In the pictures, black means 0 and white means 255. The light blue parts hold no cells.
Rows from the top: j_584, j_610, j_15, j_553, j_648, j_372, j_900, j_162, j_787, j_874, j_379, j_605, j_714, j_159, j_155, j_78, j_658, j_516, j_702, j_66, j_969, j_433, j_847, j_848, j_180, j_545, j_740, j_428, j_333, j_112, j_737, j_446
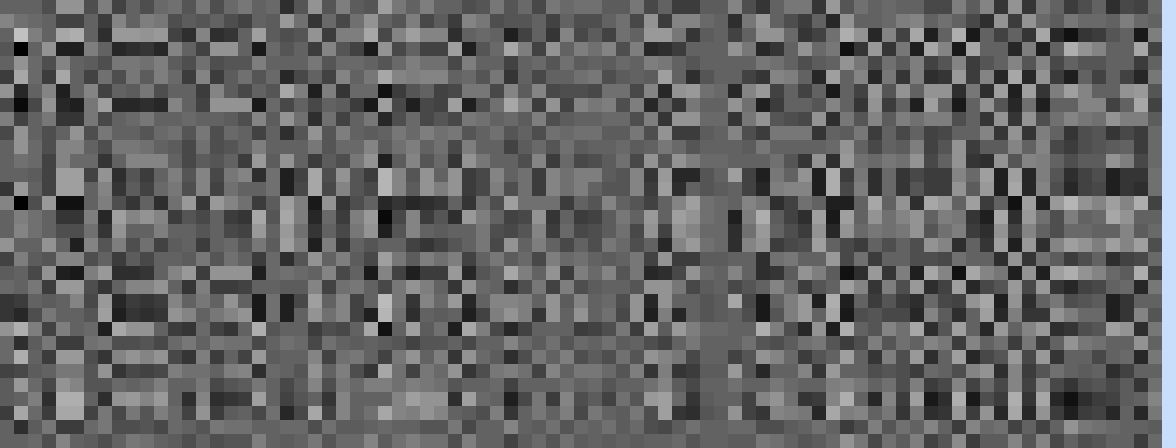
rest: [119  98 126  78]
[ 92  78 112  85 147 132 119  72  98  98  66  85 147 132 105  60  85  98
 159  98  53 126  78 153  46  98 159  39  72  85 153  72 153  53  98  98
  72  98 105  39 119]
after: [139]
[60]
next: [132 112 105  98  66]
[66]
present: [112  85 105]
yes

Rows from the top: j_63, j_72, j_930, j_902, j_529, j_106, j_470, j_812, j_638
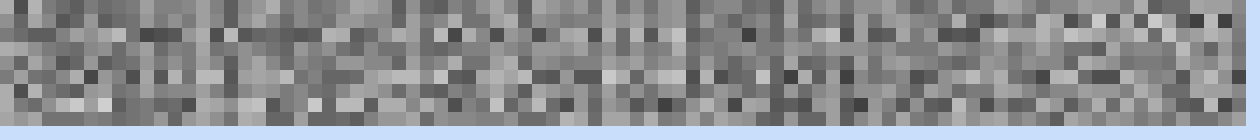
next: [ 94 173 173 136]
[173]
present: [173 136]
yes
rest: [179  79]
[102 108 193 102  64 173  94 159  64 136 115 123 136  79  94 144 159 185
 151 173 115 102  71 179 185 108  79  79 179 151 129 136  87 159 185 144
  71]

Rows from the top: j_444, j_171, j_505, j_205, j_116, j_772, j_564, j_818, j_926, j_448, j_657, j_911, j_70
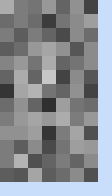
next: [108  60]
[116]
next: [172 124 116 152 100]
[145]
